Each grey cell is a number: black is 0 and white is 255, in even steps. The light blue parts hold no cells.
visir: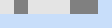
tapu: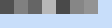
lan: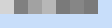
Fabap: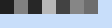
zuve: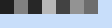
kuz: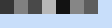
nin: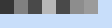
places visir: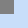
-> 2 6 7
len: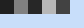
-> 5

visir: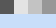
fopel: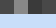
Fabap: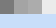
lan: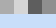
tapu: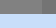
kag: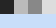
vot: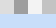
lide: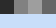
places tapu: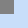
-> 1 2 3
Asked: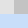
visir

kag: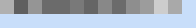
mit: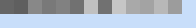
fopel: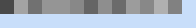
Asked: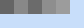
kag
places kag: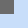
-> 4 5 9
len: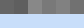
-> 6
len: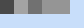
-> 5
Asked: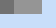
fopel

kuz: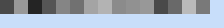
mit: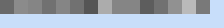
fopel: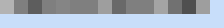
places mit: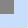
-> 3 5 9 10
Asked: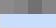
mit
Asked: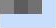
mit
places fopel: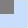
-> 2 4 6 7 10 11
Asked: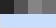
kuz
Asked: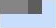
mit
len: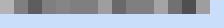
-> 15

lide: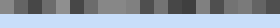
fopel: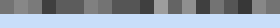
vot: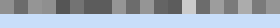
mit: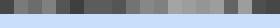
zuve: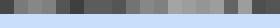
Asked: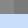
fopel
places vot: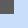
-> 7 8 13
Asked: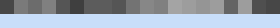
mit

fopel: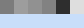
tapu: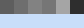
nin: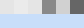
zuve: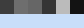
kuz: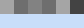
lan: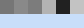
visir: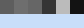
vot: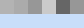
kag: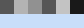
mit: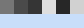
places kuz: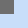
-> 2 4
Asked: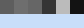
visir

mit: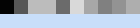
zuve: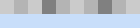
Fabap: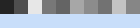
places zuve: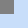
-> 4 8
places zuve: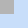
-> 2 5 7 9
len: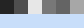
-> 6
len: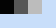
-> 3

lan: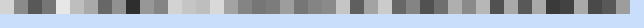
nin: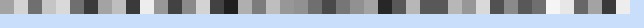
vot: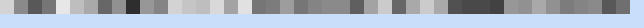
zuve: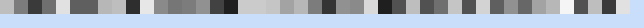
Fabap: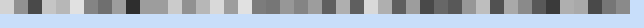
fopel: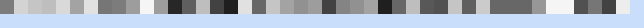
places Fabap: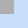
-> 25 28 41
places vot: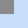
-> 2 24 25 43
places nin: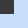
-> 7 10 44
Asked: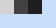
nin
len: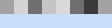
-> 8
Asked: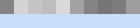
lan

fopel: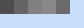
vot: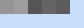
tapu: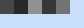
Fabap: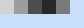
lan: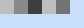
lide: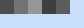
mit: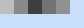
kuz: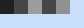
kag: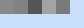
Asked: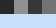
tapu
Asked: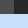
Fabap
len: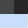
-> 2
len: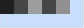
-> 5

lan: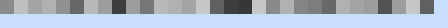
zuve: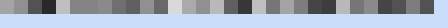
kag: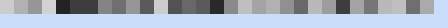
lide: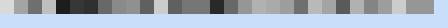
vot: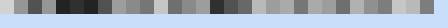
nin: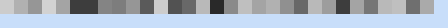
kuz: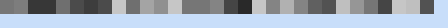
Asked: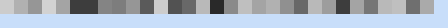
nin
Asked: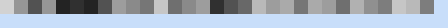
vot
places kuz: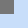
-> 1 14 15 27
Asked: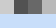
nin

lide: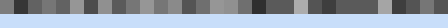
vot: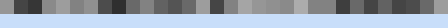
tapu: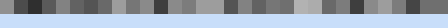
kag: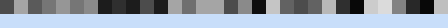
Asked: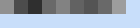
vot
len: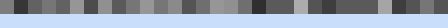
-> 32
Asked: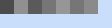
lide
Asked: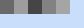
vot
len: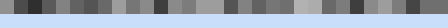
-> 32
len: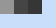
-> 3

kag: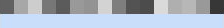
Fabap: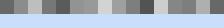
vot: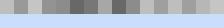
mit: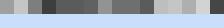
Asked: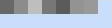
Fabap
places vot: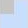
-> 3 16
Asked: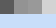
Fabap

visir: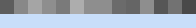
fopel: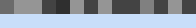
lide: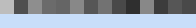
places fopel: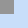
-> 2 3 6 8 13
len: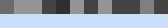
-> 12
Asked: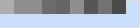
visir
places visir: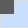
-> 1
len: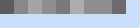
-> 9
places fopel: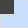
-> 4 7 9 10 12 14

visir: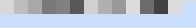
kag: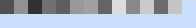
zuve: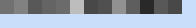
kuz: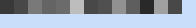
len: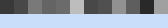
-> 12
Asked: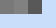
visir

